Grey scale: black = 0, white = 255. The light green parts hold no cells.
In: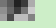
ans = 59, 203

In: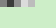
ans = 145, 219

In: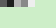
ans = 182, 238

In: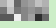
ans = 134, 237

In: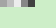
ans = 236, 236

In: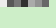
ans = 48, 236
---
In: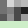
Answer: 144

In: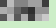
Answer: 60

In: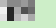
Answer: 184

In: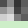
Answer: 220

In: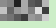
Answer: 153

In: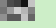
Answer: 90

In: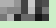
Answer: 105

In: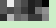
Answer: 58

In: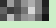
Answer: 158
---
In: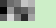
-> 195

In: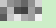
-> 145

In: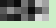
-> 190

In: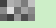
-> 125

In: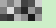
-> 82

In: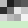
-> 75

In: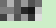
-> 82

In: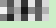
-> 81

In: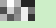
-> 36

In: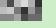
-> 175
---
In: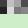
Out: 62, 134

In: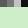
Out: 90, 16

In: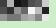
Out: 63, 232

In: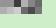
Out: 148, 120

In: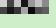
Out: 207, 94

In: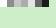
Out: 253, 28

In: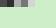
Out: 76, 213

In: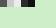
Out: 84, 16
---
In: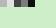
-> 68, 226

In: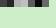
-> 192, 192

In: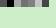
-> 113, 197

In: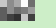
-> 110, 251

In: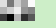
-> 237, 251

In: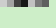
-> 23, 205
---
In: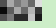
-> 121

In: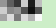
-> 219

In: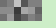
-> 155

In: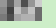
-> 79

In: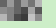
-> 129

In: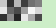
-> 141

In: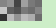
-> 187

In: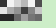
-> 39

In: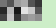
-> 199
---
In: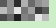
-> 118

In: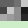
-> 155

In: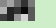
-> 149

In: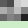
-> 131

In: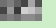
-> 139

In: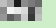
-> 203

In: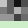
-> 150

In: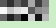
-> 209

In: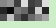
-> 105
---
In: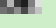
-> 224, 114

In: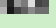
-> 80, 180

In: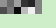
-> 130, 77

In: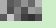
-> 185, 91

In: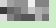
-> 131, 224

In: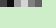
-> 98, 69

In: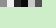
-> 82, 143

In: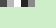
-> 138, 74

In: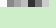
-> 204, 249

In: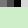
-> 215, 119
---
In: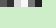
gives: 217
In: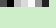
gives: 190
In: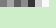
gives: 96
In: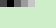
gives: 101
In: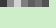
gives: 210
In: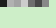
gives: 163
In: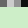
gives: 147
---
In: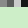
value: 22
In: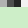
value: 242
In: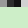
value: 209
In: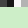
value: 179
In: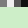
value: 16
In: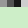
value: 206
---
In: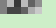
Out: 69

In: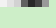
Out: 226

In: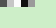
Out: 198

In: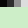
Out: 46

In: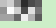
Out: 162

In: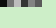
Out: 115

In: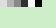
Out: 179

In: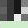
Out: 53

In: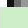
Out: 18
